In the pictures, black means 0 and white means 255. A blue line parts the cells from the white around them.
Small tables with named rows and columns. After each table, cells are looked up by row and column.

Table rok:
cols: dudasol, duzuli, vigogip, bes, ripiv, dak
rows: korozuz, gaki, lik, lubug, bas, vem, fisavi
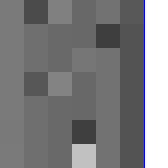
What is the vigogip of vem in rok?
105
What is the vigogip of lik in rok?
105
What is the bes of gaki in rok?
104
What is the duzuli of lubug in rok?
87
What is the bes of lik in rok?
118
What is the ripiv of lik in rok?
114
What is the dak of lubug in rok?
83
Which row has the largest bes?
fisavi

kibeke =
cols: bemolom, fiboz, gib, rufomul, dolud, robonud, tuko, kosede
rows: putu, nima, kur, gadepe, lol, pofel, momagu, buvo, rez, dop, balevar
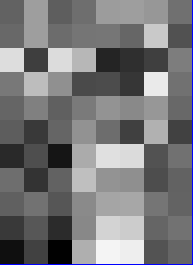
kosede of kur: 125
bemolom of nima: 104
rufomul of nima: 117
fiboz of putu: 158
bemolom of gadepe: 120
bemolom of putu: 98
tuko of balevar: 83
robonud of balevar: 238

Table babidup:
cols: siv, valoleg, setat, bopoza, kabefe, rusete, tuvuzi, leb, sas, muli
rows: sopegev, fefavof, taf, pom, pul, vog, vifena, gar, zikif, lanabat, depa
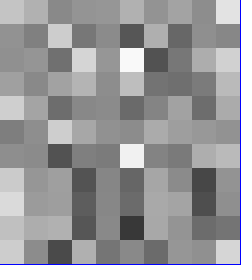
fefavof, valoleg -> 128
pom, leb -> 111
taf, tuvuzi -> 82
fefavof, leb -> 103
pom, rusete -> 190
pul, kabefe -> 139

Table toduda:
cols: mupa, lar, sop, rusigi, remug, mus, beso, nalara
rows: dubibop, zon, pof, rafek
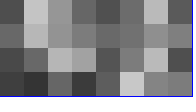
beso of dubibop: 186
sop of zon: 147
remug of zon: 105
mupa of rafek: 63
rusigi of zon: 124
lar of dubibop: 196
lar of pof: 104
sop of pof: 182
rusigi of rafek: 59
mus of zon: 113
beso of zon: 143
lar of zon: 183

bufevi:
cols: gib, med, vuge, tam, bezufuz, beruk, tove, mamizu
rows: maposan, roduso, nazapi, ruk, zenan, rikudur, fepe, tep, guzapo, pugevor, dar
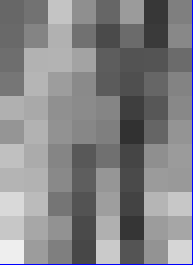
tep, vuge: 137
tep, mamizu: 153
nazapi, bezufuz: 93
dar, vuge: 127
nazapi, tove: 84
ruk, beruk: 79
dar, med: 156
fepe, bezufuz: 112
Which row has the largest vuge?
maposan

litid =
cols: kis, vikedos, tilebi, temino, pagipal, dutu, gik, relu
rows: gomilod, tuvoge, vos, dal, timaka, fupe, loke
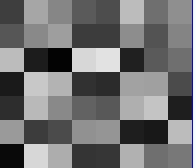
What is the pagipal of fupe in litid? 150
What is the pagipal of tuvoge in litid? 60
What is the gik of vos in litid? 89
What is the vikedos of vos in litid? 28
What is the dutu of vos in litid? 32
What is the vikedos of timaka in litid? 186
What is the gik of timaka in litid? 197
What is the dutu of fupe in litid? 30
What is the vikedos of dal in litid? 201
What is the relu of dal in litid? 75
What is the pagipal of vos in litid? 225

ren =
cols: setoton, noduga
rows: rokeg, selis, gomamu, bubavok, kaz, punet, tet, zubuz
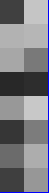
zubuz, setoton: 63
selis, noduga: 182
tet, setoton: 107
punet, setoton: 54
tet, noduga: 173
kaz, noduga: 200
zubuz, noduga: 151
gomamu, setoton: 167
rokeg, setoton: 64
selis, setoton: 178
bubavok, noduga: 45
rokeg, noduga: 197
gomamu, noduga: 121

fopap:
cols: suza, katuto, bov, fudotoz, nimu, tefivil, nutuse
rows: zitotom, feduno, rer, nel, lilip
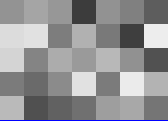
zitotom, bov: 151
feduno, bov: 125
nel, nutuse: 179
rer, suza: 212
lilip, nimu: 158
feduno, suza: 220
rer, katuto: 132
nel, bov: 139
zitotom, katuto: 165
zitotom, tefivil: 128
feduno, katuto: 225
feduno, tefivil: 62
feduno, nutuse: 237
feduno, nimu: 121
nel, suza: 123
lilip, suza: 186
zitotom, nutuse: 93
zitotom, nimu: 146
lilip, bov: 97
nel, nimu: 123

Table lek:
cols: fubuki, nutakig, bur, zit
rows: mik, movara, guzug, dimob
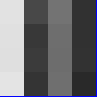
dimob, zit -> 41
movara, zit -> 49
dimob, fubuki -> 228
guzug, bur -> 109
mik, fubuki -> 226
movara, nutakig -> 56
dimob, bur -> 111
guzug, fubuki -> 223
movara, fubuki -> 224
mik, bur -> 115
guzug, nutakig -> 59
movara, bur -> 110
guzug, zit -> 50
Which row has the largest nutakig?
mik

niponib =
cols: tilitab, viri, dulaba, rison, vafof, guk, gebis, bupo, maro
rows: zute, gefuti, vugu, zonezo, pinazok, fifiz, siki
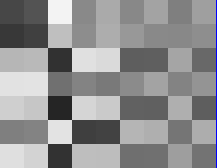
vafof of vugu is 218
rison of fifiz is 63
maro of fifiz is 173
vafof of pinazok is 202
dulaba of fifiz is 227
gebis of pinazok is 96
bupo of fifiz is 117
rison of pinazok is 213
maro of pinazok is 94
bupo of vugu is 165
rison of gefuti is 141
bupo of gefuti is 136
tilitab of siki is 223
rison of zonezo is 131
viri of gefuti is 64
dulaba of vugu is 49
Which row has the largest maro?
fifiz

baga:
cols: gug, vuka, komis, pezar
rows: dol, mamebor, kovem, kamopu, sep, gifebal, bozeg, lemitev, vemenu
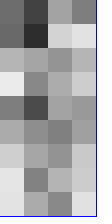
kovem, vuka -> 165
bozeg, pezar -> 201
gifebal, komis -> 128
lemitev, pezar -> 204
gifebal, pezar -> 160
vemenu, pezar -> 225
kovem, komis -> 148
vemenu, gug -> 227
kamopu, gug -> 235
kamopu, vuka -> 136
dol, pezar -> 126
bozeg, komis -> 147
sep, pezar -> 153
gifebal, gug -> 171
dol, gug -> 109
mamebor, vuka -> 45
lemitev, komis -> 180
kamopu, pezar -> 205
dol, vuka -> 66

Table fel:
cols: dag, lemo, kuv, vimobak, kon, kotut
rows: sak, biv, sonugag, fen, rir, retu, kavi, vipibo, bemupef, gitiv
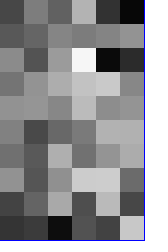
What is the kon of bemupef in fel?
186
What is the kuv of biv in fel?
133
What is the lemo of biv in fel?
101
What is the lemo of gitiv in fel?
59
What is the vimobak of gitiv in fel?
82
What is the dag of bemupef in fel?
67
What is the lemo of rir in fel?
149
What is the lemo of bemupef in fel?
100
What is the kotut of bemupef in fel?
71

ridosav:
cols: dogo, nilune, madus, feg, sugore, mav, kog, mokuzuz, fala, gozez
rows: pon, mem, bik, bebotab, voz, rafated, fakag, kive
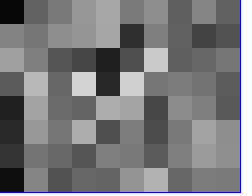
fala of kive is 124
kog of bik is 201
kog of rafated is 75
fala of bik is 102
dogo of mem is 131
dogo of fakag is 52
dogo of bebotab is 91
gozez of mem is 82
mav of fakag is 120
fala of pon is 133
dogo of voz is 32
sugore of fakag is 126
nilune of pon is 98
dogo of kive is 14
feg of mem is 149
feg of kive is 102
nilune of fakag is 116
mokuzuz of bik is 95
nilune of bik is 126

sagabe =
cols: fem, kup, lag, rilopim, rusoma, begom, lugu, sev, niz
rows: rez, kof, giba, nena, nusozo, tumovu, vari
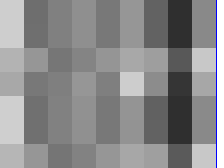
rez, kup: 110
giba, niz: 200
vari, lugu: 159
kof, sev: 47
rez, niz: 137
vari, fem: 182
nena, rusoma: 127
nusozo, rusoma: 120
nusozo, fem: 207
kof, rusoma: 120
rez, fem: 206
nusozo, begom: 148
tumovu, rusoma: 120
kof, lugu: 98
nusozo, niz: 138
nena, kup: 120
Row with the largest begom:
nena

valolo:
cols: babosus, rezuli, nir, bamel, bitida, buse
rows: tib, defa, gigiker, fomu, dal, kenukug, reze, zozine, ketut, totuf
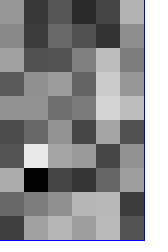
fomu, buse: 151
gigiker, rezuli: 81
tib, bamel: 42
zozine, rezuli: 2
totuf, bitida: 186
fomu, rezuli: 144
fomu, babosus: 89
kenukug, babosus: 75
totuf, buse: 83

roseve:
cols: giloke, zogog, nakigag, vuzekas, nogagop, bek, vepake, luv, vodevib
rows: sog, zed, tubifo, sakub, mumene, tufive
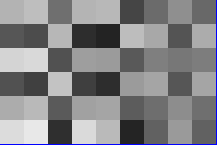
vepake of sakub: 165
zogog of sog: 190
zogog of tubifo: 217
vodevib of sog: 104
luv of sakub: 86
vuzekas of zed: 45
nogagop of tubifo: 155
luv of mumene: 141
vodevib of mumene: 111
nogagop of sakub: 45
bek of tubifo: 89
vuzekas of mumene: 161
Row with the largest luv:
tufive

